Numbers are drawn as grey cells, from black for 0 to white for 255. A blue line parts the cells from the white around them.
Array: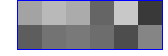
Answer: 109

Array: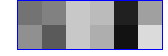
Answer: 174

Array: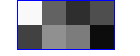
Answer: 144

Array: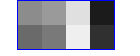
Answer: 121

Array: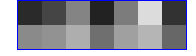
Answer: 160

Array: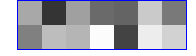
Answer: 67
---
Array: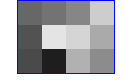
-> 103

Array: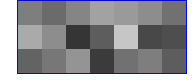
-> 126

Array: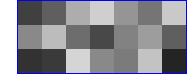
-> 64

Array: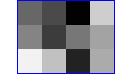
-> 103

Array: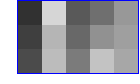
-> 49

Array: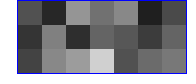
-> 81

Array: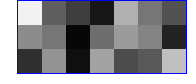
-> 242

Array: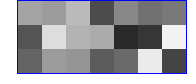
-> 164
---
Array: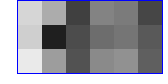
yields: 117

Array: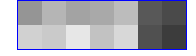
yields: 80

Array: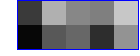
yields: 45

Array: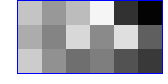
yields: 223

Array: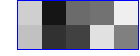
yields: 225

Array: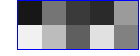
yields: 225

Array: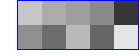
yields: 101
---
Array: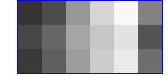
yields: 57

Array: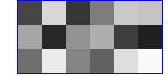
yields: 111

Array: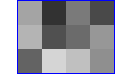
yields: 99

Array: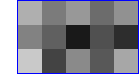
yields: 201

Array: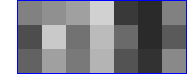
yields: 98

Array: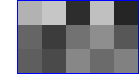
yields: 94

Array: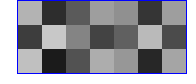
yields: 192
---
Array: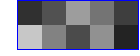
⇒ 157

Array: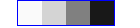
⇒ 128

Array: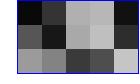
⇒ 176

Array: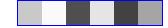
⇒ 79

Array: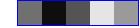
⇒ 84

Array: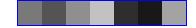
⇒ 143

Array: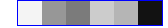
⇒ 123
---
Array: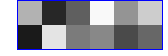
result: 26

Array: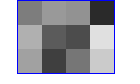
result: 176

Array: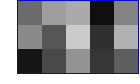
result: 138

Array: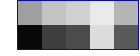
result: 8

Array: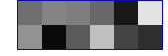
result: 146

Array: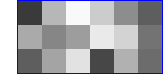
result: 170

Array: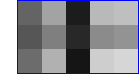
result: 86
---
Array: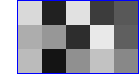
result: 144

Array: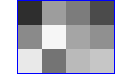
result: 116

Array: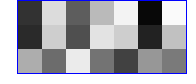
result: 65

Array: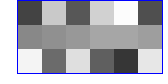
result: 95

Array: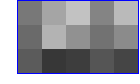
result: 61

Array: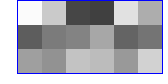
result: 188

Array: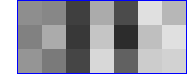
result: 97

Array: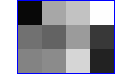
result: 139
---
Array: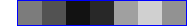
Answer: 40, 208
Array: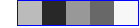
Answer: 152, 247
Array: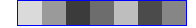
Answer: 109, 218
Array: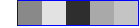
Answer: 46, 226
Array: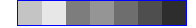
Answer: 149, 231
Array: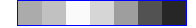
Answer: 214, 250
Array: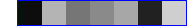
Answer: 138, 207
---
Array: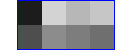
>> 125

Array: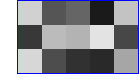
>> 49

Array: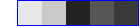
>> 35

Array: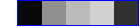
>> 186

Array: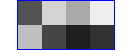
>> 30

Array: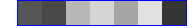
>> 184

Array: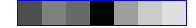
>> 106

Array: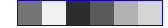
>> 45
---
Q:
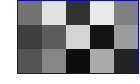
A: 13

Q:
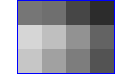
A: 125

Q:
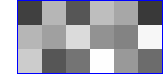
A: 116

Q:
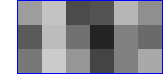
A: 150

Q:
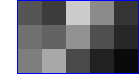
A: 73

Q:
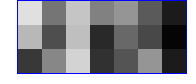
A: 211

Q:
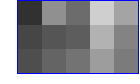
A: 115
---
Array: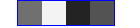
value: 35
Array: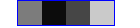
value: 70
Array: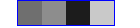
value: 28
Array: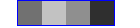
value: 143
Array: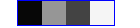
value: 67
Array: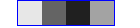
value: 32
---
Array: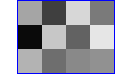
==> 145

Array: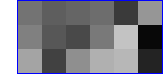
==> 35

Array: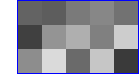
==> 58

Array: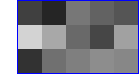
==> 135

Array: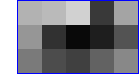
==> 136

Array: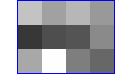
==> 103

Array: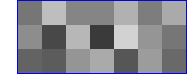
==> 105

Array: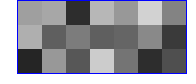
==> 79

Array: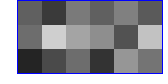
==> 116
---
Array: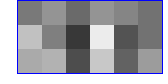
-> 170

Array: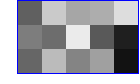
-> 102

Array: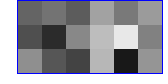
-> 143

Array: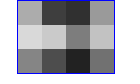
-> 133

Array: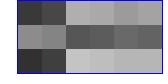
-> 49

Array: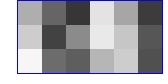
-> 246

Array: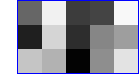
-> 197
